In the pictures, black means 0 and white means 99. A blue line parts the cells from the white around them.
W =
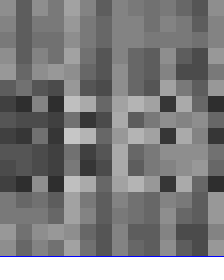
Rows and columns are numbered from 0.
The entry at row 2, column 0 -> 47
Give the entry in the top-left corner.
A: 55
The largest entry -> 77
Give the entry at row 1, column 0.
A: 51
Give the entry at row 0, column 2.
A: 55
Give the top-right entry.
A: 55
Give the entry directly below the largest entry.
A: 44
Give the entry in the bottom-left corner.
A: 55
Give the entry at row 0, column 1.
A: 36
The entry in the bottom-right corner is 59
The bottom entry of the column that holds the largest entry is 63
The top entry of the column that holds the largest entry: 63
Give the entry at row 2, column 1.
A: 36
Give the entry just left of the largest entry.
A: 21

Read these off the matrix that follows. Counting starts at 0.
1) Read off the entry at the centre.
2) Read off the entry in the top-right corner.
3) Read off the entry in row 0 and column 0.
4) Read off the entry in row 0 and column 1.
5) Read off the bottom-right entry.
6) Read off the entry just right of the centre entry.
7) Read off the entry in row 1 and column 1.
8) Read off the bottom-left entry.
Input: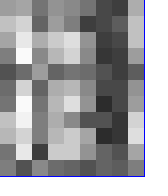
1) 71
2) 67
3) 61
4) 64
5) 49
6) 53
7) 82
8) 49

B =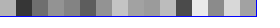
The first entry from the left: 70
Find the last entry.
63
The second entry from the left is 21
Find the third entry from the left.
43
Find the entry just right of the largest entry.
54

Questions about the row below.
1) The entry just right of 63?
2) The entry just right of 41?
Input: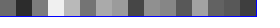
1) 38
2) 17

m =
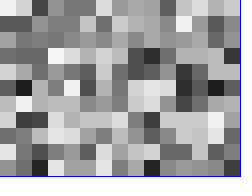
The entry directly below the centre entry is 49
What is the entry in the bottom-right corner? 24
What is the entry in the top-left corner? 93
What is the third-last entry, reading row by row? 57
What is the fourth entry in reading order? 57
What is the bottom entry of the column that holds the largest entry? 89
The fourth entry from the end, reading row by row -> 60
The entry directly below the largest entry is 60
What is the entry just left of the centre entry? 69
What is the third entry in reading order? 27
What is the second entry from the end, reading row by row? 53
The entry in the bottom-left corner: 57
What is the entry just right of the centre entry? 82
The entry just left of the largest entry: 40
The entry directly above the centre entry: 43
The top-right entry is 79
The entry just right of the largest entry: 85
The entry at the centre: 46
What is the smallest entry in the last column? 21
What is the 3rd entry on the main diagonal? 49
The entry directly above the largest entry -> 46
